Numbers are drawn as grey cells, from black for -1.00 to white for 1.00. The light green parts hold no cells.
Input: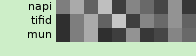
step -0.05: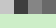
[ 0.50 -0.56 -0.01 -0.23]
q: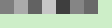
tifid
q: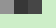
mun
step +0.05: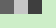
[-0.18  0.60 -0.46]
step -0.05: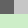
[-0.28  0.50]
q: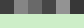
napi
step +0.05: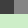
[-0.46  0.09]

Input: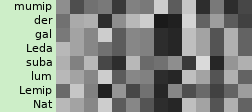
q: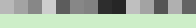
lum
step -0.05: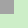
[0.23]
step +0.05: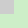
[0.66]
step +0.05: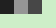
[-0.70  0.22 -0.39]

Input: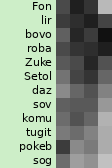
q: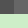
komu
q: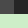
Zuke
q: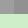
sog

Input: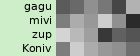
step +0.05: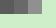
[-0.24 -0.13  0.18]
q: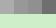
Koniv
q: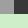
zup
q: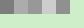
mivi
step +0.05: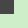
[-0.40]
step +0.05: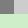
[0.03 0.66]

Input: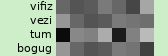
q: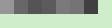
bogug
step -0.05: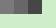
[-0.09 -0.24 -0.50]

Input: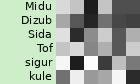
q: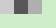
Sida
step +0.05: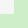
[0.98]
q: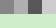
Tof
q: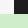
sigur

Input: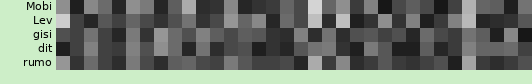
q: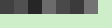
gisi
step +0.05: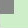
[0.12]
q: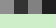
Lev
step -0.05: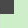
[-0.48]
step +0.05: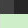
[-0.44 -0.65]
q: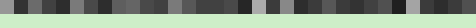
rumo

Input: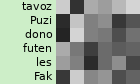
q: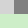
dono
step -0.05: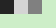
[-0.77  0.61 -0.05]
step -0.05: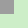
[0.18]

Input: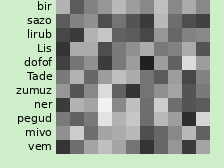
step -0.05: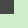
[-0.49]
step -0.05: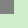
[-0.03]
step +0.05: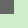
[-0.14]
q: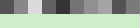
zumuz
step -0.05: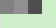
[-0.03  0.08 -0.44]

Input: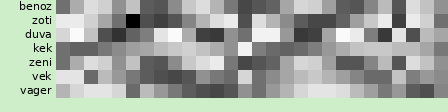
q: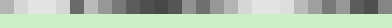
vager
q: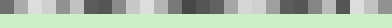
benoz
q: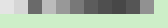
vager

